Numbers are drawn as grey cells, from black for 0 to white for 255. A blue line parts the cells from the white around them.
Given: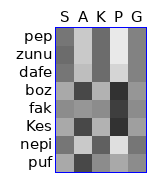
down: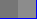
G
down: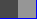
A

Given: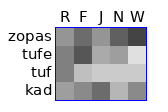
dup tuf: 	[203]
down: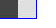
W

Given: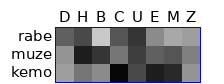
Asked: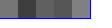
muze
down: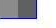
E

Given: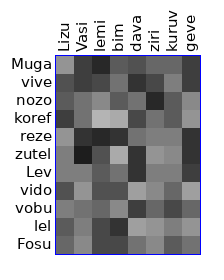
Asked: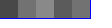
Fosu
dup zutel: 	[51]
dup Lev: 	[126]
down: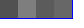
Lizu
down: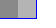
lemi

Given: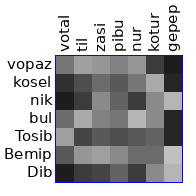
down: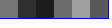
votal
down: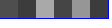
til

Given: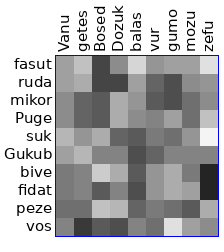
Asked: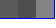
vos
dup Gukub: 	[131]
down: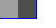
gumo
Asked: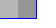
suk
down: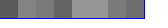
vur
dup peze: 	[111]
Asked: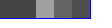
ruda

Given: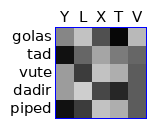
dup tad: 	[102]
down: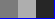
T
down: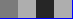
T

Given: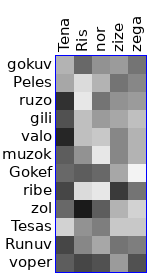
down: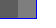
nor
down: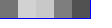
zega

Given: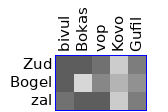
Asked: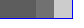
Zud
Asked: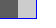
zal
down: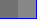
vop
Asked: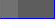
zal
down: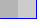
Kovo
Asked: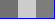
Zud

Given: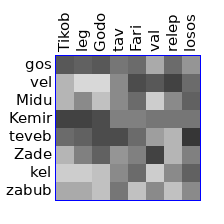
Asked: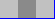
zabub
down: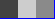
val
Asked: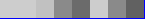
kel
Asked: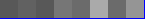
gos

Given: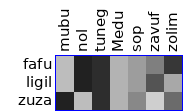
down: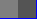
zavuf
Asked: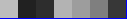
fafu
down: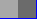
zolim
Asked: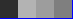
fafu
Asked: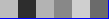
zuza
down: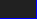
nol

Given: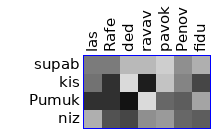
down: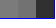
las
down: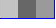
pavok
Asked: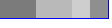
supab
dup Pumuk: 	[48]
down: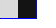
ded
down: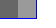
pavok

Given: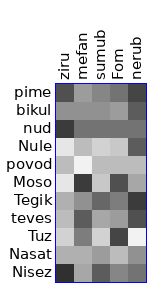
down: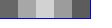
sumub
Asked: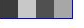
Moso
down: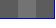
nerub
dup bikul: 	[145]
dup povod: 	[188]
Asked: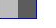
teves
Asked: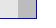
Nule

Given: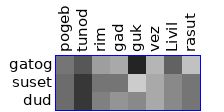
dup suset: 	[117]
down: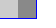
guk

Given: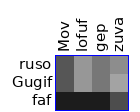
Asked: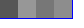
ruso
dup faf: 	[28]

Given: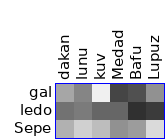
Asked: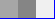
gal
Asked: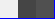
gal

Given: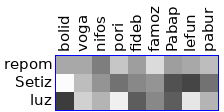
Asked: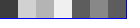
luz
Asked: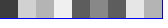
luz
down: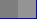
nifos
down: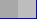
voga

